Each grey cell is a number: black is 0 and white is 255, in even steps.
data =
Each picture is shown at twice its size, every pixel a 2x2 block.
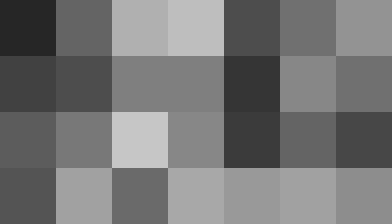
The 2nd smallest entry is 53
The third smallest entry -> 59
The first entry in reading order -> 38
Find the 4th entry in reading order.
190
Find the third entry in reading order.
176
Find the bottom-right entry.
141
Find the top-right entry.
147
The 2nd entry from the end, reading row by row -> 161

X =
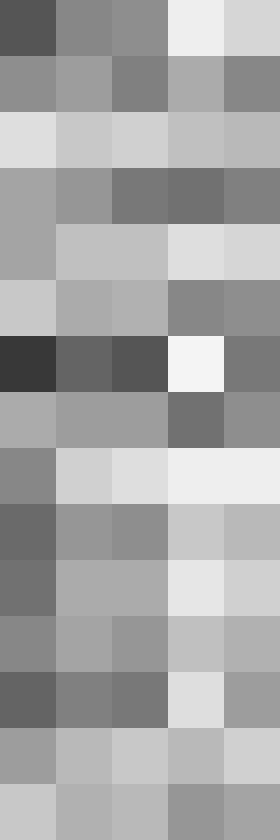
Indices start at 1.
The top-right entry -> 214
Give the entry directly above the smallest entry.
200
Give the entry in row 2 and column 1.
142
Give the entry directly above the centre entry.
85
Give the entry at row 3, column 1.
222
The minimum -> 56
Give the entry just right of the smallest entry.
100
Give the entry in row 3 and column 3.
208
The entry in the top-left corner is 85
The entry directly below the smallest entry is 171
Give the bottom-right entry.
164
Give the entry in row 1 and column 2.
135
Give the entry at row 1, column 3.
142
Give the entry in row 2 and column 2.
157
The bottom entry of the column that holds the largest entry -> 150
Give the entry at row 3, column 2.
200
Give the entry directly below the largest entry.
113
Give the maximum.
244

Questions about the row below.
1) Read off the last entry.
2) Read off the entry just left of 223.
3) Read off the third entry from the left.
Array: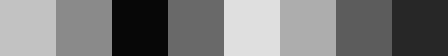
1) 39
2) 105
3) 7

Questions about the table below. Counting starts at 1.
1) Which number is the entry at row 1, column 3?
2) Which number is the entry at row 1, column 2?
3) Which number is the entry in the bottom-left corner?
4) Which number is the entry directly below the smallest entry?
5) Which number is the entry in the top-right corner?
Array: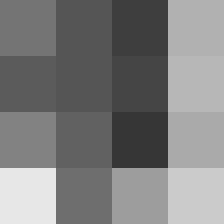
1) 62
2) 85
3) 231
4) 157
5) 177

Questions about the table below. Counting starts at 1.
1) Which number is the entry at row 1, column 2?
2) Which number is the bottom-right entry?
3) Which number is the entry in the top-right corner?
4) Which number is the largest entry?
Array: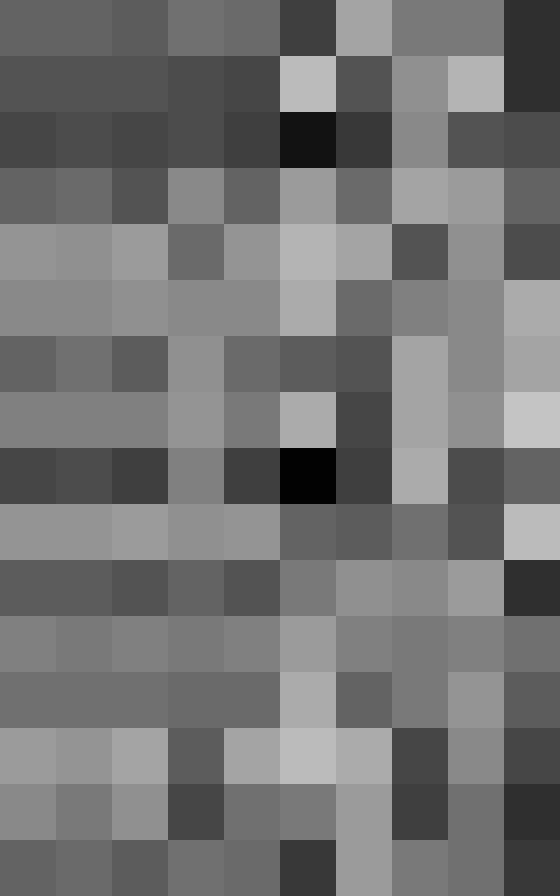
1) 99
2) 56
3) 48
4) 195

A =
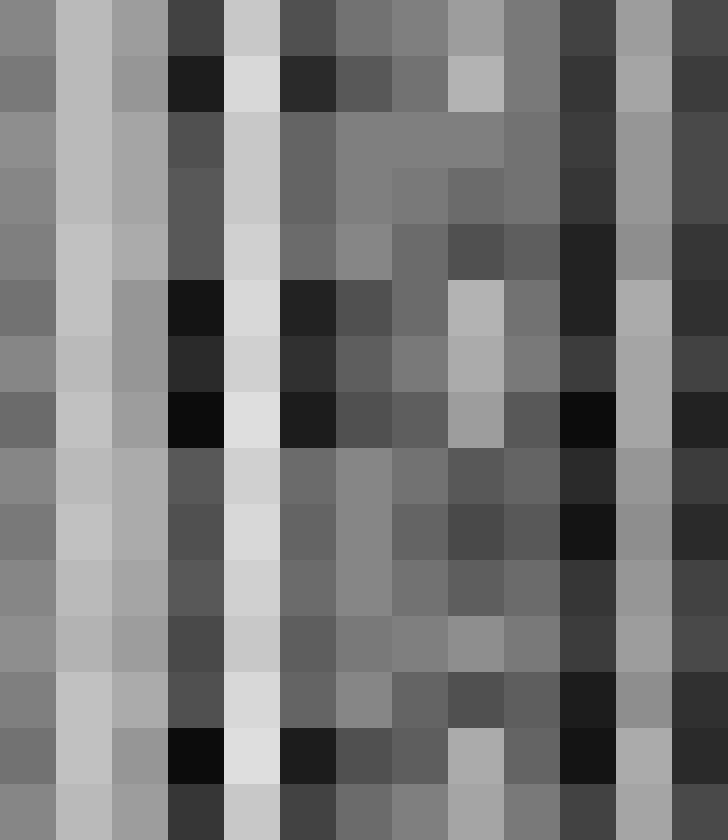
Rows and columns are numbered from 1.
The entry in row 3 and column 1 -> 142
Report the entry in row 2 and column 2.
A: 186
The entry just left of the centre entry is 28
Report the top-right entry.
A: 73
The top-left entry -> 134
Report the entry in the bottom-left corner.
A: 134
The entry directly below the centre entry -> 134
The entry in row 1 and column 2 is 186
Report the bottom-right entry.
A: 73
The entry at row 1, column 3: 157
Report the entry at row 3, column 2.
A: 186
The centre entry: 80
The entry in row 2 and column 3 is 150
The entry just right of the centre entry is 94

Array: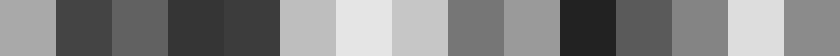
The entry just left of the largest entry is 190
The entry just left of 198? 229
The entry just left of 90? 34
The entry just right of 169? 68

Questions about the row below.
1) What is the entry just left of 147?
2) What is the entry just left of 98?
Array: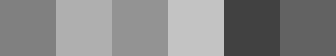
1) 175
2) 65

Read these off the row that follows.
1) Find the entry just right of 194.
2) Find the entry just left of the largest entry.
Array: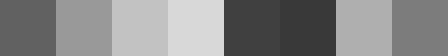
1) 216
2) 194

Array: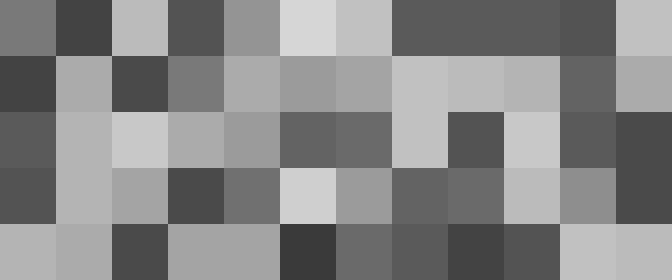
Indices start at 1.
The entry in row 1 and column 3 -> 186
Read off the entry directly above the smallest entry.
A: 206
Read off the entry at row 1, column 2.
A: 67
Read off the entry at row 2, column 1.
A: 67
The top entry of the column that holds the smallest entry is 213
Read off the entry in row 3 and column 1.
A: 90
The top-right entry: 192
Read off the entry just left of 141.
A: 186
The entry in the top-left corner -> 121
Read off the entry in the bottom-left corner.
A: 179
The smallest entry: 59

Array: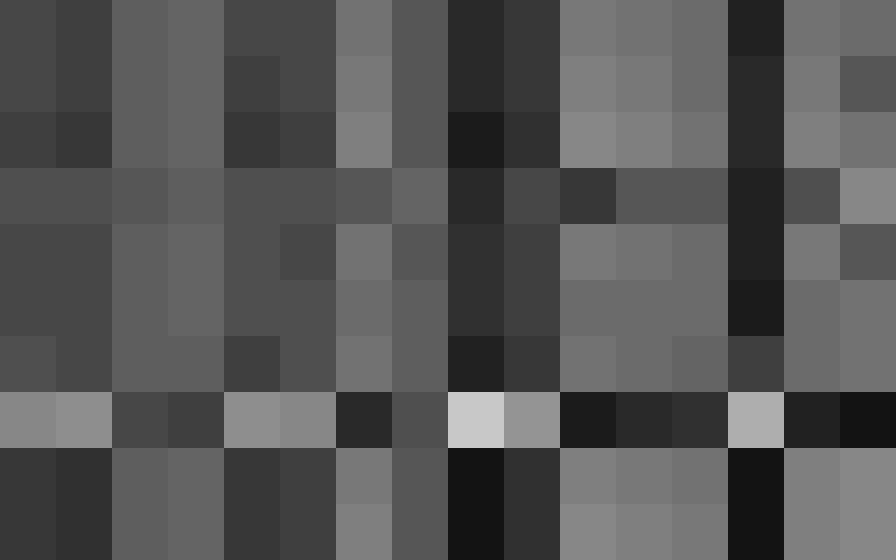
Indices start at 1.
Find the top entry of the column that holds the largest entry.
41
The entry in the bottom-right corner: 135
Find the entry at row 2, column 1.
71
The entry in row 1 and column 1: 71
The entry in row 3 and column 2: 55
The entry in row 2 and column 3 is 94
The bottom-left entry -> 55
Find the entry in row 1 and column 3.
94
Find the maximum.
200
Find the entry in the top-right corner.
107
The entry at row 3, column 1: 63
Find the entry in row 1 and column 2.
63
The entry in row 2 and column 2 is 63
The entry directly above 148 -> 55
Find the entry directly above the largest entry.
33
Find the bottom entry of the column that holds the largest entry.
19
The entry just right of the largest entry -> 148

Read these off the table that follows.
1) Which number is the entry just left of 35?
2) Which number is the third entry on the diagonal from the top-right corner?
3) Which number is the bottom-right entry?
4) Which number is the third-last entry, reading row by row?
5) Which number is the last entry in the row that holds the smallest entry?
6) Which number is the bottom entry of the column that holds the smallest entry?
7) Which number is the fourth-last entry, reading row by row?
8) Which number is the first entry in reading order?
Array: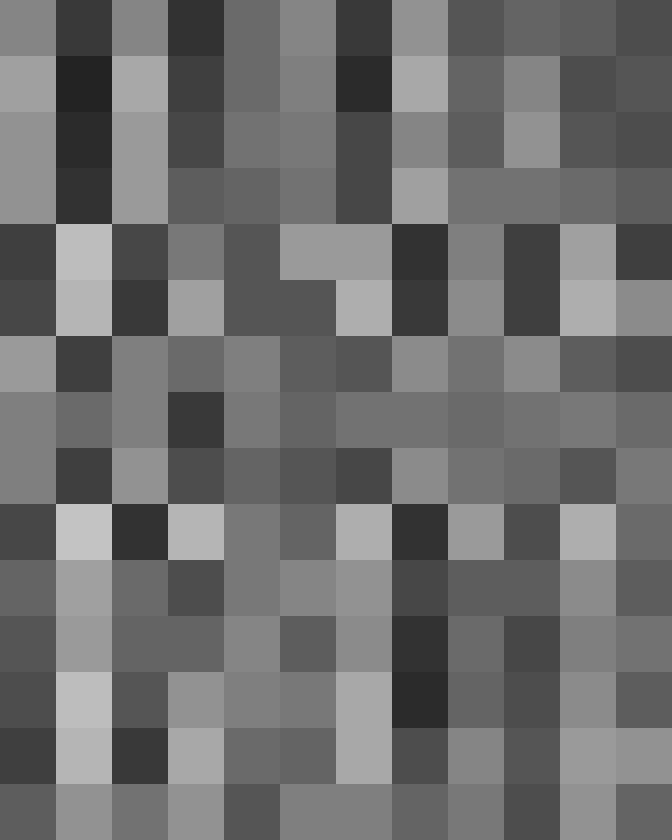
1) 160
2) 146
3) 100
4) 77
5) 85
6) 146
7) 120
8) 133

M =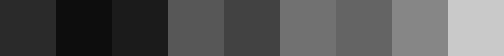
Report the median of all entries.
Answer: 87
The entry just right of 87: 66
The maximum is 201
